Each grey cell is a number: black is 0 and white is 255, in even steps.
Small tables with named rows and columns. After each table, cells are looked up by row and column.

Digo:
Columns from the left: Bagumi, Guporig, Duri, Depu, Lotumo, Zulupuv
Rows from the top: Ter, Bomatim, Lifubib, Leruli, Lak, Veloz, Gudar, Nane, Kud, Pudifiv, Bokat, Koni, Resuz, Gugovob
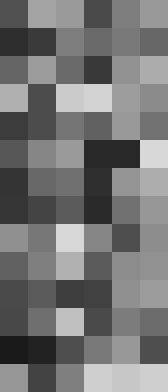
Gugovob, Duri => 127
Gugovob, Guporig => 67
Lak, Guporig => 76
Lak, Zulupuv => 114
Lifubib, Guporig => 155
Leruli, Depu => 210
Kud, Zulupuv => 141
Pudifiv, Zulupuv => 145
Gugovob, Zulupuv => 207
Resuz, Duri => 78
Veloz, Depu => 40
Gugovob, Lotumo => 199
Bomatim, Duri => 125
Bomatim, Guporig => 58
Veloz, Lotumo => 40
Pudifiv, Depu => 91
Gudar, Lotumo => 149
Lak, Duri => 117
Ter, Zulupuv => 153

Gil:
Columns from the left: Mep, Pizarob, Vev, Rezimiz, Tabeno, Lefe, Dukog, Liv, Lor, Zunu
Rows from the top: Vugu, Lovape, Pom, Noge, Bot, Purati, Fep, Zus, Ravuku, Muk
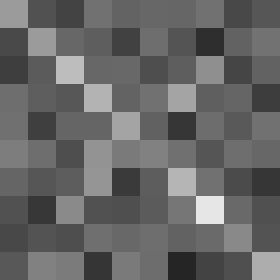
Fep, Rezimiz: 149
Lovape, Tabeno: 65
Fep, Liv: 113
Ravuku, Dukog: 98
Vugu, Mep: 155
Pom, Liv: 143
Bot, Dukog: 54
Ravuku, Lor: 137
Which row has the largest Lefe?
Purati

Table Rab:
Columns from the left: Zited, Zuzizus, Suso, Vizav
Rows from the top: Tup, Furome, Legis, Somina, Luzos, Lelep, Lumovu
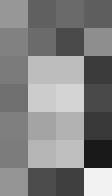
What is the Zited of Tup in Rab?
151
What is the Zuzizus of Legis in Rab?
189
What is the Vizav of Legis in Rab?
59
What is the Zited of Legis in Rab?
122
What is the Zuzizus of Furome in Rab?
107
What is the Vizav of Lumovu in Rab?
242

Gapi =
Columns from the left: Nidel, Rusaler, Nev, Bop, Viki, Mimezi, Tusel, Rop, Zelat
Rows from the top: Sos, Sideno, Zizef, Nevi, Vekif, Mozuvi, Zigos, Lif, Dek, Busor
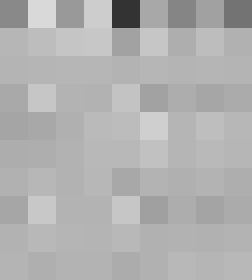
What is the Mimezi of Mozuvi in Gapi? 193
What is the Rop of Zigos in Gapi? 179
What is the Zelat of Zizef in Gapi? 180
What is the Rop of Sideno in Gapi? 189
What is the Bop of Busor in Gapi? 179
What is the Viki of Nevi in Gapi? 195
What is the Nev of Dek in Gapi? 181
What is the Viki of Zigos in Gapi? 168
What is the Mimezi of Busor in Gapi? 177
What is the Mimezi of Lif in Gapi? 160
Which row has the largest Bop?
Sos

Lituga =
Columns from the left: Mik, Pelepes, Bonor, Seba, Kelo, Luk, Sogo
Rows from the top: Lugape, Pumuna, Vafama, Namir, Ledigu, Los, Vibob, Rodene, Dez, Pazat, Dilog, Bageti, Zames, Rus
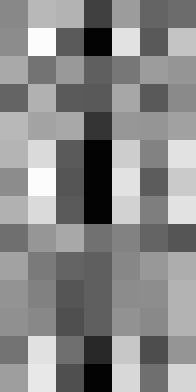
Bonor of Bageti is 79
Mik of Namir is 100
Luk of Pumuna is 89
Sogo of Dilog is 179
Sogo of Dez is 85
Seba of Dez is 113
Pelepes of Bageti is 136
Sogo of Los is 226
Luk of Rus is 111
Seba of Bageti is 95
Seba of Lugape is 64
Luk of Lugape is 100
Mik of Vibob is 140
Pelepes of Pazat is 122
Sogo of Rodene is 226
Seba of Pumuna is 3
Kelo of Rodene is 210
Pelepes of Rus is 232
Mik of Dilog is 147

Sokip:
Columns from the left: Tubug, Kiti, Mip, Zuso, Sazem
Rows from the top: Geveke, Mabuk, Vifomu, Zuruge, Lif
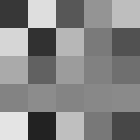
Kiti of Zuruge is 140
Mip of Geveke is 87
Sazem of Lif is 71
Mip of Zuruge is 132
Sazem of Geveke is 190
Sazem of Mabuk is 81
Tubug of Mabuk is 214
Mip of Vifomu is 156
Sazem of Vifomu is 111
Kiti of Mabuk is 49
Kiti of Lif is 34
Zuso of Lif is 120
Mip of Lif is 191
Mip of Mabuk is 183
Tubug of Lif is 228
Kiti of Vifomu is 97
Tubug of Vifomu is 170
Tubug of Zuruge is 131

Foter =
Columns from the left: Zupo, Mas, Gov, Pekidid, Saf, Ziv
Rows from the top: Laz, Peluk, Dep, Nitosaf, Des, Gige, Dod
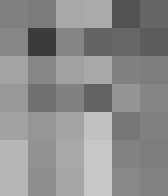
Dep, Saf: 129
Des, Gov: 164
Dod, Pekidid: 199
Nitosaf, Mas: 112
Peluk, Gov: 133
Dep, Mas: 134
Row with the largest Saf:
Nitosaf

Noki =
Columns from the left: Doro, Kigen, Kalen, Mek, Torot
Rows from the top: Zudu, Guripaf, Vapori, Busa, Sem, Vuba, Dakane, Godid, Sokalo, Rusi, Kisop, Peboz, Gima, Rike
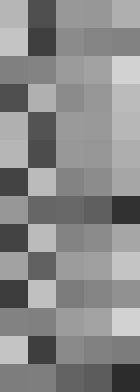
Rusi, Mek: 159
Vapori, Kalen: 155
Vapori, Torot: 210
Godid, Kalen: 104
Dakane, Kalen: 131
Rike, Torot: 44
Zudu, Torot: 175
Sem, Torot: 183
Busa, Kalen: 139
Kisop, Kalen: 123
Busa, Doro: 78
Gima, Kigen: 62
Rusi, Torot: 196
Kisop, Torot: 145
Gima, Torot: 124

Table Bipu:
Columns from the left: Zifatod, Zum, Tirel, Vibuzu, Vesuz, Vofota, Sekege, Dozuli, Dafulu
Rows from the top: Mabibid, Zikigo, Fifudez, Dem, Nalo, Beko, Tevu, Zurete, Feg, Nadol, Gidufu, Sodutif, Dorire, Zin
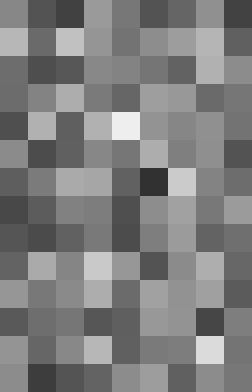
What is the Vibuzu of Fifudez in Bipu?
136
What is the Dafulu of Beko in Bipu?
83
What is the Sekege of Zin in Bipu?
96
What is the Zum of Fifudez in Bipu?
78
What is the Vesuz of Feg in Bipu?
76
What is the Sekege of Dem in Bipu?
152

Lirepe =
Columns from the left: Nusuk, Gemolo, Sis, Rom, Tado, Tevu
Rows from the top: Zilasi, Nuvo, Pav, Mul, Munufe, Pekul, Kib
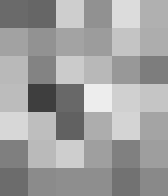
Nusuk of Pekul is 127
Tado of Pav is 152
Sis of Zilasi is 206
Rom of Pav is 184
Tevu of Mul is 197
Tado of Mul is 208
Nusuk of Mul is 188
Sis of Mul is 104
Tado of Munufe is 212
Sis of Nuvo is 163
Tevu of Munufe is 164
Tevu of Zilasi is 176
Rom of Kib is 142
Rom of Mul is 237
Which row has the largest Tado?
Zilasi

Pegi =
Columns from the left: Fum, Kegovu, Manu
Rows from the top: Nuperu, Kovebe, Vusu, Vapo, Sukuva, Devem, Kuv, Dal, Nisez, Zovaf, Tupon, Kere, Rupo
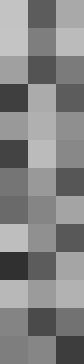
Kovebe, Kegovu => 126
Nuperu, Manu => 169
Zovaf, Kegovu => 92
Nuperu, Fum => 195
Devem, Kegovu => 187
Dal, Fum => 106
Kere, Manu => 114
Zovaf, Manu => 165
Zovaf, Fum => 48
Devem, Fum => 67
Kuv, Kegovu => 153
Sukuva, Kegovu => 176
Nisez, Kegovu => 144
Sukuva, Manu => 143
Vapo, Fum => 63
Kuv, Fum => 117
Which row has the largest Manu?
Kovebe

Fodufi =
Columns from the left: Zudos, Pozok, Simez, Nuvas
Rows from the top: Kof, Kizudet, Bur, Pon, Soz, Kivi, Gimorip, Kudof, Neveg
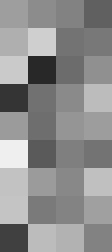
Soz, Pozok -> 110
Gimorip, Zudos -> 194
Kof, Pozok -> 140
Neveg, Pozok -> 188
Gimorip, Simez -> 136
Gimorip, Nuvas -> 192
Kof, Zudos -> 158
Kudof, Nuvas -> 160
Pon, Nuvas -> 188
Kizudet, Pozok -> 207
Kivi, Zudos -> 239
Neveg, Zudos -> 64
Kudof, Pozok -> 122
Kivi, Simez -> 127
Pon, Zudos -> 52
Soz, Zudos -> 155
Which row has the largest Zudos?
Kivi

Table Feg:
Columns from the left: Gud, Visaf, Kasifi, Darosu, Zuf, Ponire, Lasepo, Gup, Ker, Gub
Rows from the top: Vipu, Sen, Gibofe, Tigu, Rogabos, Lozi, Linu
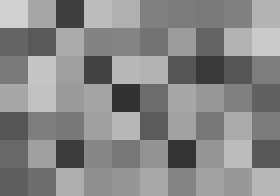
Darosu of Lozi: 135
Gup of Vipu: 121
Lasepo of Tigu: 167
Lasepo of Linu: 132
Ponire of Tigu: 108
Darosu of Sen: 131
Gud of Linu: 94
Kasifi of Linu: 174
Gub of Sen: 202
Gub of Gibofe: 125
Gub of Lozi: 88
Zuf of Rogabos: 184
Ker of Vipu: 129
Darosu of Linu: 143
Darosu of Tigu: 165

